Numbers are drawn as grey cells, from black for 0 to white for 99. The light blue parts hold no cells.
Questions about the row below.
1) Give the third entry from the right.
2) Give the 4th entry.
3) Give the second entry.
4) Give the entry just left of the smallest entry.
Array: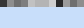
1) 60
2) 49
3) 55
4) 80

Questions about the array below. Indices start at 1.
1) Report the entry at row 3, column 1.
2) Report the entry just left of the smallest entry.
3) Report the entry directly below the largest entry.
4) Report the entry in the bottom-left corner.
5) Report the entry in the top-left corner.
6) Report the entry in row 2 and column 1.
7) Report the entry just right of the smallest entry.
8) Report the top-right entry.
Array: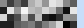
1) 83
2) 83
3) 73
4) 12
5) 53
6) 12
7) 18
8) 36

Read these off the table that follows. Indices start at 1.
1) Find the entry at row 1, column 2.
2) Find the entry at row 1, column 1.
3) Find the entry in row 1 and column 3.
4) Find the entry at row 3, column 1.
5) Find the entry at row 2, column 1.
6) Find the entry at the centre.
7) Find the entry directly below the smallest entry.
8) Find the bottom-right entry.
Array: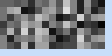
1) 39
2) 39
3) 33
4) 45
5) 45
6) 51
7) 33
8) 33
